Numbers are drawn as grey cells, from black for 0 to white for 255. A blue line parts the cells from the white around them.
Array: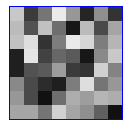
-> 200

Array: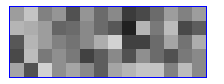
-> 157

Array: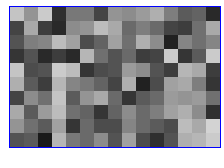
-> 196

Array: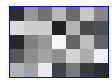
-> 46

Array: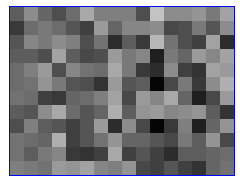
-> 93
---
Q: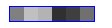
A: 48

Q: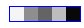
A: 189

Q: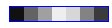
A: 238

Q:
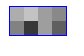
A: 137

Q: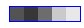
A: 202

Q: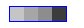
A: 60

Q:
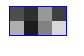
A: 63

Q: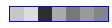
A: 170
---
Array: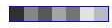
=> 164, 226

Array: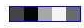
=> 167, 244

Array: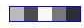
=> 248, 248

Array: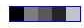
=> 89, 195

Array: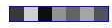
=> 146, 207

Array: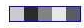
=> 130, 231

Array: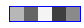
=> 244, 244

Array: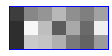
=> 92, 247

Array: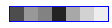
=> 35, 237

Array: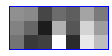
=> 177, 253
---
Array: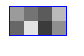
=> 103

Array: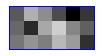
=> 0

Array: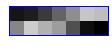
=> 142

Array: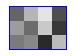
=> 156

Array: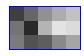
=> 194

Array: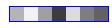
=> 220

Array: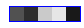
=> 25

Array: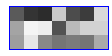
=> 76
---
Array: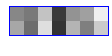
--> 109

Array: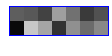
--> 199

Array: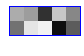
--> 229

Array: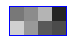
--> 153

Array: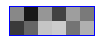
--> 102

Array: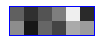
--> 23
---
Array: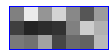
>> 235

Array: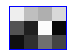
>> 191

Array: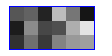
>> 98

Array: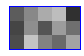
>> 136

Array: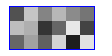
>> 197

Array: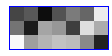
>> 88

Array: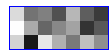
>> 115

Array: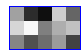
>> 44
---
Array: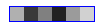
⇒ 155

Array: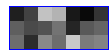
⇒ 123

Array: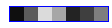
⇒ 63

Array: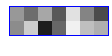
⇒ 191

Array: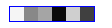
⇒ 207

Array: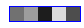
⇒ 219

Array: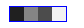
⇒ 76

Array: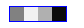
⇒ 176
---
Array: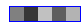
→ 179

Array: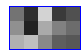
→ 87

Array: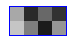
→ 149

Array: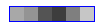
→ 198

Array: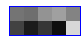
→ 215

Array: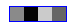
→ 102

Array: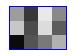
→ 177

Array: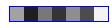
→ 243

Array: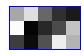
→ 180
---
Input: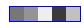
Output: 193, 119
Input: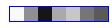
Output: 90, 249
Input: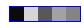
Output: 132, 11
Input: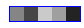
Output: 35, 133
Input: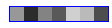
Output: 77, 152
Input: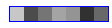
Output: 104, 199
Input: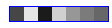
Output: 103, 70
